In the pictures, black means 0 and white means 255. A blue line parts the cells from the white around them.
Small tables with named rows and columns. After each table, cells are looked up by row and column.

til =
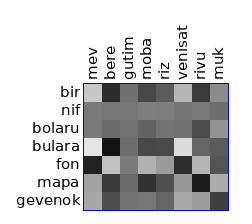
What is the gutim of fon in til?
123
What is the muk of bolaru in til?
147
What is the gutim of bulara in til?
109
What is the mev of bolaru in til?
122
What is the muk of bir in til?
139
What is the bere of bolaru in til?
107

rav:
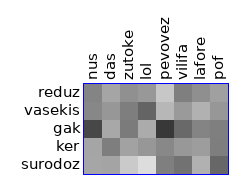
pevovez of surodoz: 127
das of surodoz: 164
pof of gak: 127
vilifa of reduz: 127
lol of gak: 171
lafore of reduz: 143
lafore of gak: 132
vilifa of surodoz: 114

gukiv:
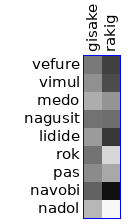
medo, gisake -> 173
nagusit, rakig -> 110
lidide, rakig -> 56
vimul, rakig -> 76
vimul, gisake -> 144
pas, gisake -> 139
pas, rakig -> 168
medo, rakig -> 148
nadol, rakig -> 247
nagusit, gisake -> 114
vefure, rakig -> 64
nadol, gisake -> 183
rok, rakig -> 215
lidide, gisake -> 155
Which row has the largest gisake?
nadol

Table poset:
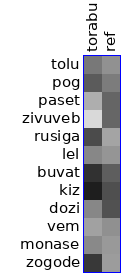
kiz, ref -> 79
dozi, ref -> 81
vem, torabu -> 161
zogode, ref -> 156
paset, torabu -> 174
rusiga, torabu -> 75
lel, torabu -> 135
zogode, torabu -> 56
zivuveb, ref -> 102
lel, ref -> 149
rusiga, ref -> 164
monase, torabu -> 137
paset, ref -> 101
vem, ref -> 144
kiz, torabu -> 30
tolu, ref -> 145
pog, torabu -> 91
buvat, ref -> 94

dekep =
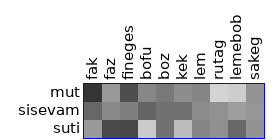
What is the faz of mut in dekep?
153
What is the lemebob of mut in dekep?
205
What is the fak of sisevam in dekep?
103
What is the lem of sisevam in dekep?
141
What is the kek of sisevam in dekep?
112
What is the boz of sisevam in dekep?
112
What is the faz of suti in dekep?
73
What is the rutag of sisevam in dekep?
145
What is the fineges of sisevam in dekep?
127
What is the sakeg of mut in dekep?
148

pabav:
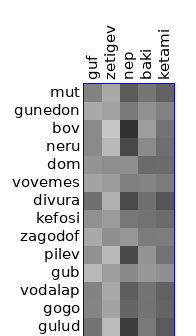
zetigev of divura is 176
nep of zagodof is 150
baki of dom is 106
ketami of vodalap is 98
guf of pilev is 145
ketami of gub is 143
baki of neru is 139
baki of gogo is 115
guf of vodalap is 131
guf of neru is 138
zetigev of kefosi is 156
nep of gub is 137
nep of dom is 143
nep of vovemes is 127
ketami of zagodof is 125
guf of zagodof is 169
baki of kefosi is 114
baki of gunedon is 144
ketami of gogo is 100

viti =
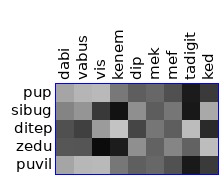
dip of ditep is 69
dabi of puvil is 165
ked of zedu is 189
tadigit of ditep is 188
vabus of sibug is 149
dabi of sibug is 132
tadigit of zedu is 98
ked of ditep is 42
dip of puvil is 95
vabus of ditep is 64
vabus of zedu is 85
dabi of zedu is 86
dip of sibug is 143
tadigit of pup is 27

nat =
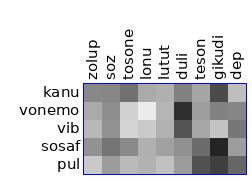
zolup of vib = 184
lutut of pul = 193
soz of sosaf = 117
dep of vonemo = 134
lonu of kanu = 170
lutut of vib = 177
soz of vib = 146
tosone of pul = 186
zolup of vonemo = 170
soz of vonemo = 142
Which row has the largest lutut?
pul

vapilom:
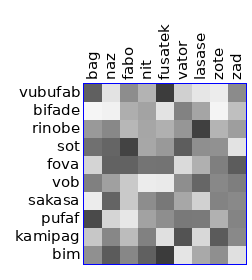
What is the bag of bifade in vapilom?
245
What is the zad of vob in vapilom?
126
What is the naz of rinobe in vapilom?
136
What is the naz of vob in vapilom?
160
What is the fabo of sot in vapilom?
67
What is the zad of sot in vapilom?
227
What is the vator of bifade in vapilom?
130
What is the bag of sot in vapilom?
112
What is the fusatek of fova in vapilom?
115
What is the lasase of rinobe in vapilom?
64
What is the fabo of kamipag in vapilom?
188
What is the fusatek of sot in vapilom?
153
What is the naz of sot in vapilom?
101
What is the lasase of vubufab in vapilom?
230
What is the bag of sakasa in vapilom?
236
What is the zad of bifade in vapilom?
191

